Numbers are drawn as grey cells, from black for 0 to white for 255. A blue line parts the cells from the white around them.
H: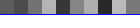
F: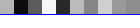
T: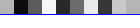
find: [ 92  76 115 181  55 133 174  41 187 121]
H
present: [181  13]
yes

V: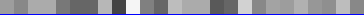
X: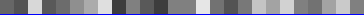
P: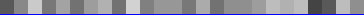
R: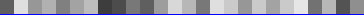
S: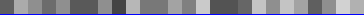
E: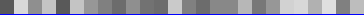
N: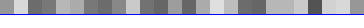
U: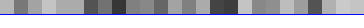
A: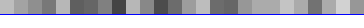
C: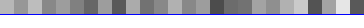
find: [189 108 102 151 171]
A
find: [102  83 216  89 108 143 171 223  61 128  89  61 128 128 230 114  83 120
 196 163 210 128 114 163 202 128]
X

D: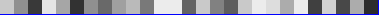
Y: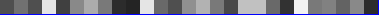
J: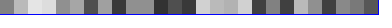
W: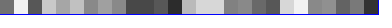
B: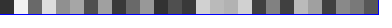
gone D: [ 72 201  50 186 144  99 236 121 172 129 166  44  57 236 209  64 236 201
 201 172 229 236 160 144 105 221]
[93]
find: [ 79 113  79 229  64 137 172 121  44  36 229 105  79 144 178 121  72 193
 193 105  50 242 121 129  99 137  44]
Y
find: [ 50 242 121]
Y
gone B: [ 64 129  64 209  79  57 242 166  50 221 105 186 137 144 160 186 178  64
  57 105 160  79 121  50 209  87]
[152]

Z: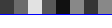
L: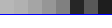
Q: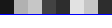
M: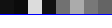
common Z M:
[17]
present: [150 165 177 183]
no

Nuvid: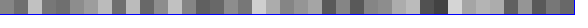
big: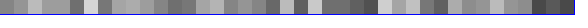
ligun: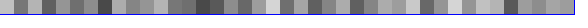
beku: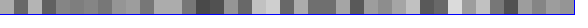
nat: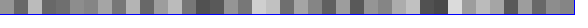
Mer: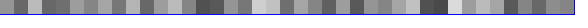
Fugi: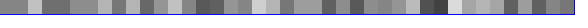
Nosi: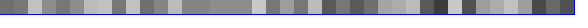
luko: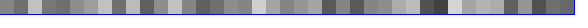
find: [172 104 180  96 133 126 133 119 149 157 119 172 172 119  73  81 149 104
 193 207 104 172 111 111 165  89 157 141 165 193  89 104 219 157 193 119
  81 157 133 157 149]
beku
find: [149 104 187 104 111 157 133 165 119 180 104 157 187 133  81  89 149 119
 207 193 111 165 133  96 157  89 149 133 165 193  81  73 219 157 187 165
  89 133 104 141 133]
Mer
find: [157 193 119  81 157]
beku
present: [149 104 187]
yes
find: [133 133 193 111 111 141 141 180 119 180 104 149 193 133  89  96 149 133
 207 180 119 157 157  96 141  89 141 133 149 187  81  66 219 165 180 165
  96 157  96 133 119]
Fugi
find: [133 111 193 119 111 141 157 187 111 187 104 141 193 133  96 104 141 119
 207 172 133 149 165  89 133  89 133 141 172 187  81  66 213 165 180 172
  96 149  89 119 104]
Nuvid

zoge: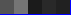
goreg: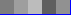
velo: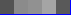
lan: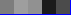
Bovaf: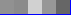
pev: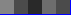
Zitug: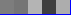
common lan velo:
[145]
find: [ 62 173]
Zitug
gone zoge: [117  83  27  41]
[33]
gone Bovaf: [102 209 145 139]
[151]
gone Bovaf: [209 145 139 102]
[151]
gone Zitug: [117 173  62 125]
[180]

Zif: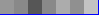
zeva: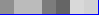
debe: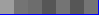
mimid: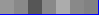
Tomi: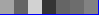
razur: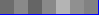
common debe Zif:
[86]
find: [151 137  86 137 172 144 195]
Zif
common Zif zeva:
[144]
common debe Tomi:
[109]
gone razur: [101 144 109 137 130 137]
[180]
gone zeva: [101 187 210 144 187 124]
[217]
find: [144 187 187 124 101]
zeva

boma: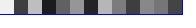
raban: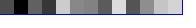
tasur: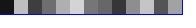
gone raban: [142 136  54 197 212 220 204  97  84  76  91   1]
[130]
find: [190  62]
tasur
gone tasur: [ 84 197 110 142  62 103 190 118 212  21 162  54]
[175]
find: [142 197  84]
tasur
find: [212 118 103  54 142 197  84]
tasur
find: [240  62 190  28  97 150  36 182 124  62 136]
boma

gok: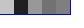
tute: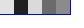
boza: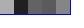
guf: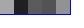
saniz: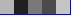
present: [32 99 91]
yes
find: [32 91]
guf
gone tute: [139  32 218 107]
[226]
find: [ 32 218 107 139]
tute

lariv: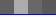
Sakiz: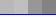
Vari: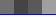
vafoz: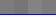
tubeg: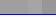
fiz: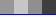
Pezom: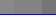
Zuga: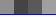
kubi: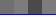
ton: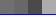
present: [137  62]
no
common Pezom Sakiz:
[131]

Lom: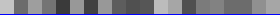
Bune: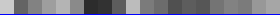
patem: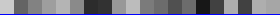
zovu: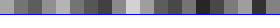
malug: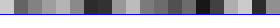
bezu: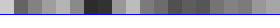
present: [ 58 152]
yes
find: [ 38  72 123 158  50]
zovu

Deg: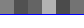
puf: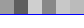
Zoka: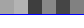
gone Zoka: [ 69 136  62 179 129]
[164]
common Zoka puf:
[136]
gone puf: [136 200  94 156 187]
[207]
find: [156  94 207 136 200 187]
puf

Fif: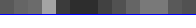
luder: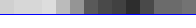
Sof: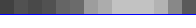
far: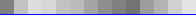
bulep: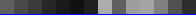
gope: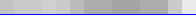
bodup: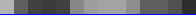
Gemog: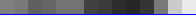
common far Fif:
[164]
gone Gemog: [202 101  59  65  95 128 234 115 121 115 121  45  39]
[53]

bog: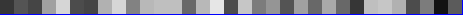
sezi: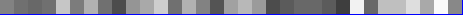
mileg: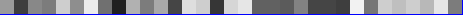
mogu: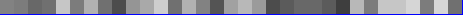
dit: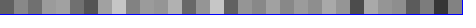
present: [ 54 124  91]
no
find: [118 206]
mileg
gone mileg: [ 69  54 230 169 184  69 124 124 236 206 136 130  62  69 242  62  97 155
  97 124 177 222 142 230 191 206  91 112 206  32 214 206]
[118]

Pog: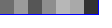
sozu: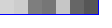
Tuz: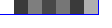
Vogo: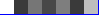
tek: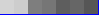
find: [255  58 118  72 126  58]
Vogo
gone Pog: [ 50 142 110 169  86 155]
[183]

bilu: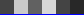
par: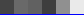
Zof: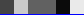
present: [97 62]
yes
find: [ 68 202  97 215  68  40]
bilu
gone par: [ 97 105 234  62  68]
[144]
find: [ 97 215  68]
bilu
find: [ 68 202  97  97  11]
Zof

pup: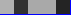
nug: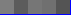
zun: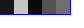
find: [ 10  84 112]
zun
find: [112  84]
nug

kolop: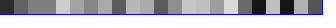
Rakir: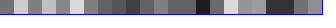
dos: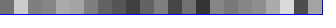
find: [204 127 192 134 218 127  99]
Rakir
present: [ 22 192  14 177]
no
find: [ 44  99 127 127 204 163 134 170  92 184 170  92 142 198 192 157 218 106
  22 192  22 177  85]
kolop
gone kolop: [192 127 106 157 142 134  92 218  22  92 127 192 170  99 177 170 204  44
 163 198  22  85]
[184]
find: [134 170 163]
dos

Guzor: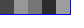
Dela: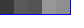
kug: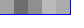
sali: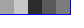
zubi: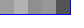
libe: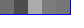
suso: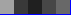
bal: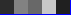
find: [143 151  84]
zubi
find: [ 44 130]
bal

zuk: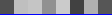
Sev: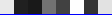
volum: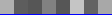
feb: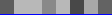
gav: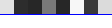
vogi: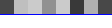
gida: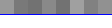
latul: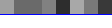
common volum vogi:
[176]
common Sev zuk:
[65]
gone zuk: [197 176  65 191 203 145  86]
[80]

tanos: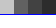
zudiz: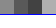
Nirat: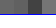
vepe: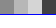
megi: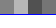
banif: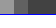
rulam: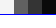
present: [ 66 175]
yes
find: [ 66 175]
zudiz
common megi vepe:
[183]

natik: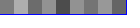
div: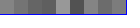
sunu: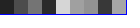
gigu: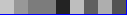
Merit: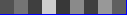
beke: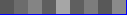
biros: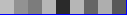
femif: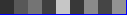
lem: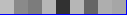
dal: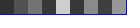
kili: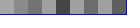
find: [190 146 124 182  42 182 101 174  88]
biros
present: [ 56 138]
yes
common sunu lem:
[166]
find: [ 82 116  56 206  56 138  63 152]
dal
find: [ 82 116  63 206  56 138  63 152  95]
Merit
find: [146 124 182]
biros

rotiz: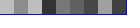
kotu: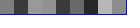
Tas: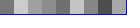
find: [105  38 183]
kotu
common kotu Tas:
[140]
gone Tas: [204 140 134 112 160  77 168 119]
[197]
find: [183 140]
kotu
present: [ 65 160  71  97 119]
no
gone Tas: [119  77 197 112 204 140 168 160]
[134]

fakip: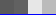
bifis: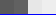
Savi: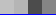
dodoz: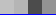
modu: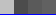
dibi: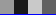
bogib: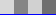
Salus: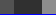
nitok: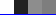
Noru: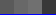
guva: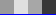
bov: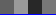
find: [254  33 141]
nitok
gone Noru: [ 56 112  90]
[104]

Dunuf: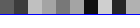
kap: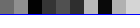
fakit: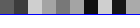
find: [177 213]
kap
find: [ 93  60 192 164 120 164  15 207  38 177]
Dunuf
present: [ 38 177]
yes
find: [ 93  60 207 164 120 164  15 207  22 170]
fakit

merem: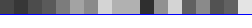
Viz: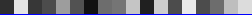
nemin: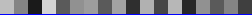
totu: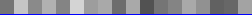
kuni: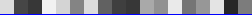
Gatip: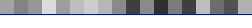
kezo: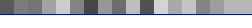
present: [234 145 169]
no
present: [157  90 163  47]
yes
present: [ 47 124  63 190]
yes
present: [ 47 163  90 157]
no
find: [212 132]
kuni
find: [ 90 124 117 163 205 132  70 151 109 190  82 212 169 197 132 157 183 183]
kezo

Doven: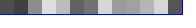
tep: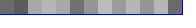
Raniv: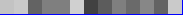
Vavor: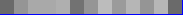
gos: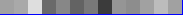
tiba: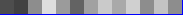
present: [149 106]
no
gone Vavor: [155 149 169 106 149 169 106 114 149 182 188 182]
[175]
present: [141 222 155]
yes
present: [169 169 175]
yes
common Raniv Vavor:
[106]
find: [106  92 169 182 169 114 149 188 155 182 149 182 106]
tep
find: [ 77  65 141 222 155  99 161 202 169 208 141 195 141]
tiba

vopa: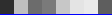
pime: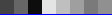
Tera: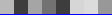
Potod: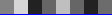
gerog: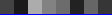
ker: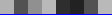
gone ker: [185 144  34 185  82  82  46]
[178]
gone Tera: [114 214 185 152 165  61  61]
[220]
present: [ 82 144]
yes
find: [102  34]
Potod
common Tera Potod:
[214]
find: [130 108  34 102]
gerog

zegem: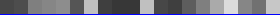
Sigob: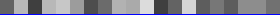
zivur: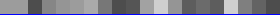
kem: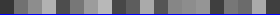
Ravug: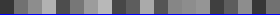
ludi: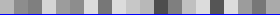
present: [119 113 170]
no
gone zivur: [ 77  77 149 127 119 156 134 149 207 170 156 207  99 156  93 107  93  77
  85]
[162]

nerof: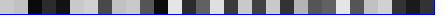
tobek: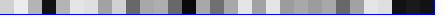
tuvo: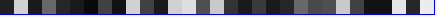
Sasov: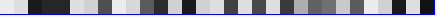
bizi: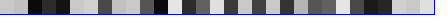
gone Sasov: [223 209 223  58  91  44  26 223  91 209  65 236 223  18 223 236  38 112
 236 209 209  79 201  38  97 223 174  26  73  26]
[216]
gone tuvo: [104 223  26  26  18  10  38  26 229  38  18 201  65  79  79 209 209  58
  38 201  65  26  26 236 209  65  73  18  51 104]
[32]
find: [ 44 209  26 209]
Sasov

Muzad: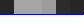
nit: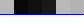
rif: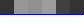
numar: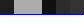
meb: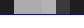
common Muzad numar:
[44]
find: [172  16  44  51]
numar
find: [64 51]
rif
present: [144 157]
yes

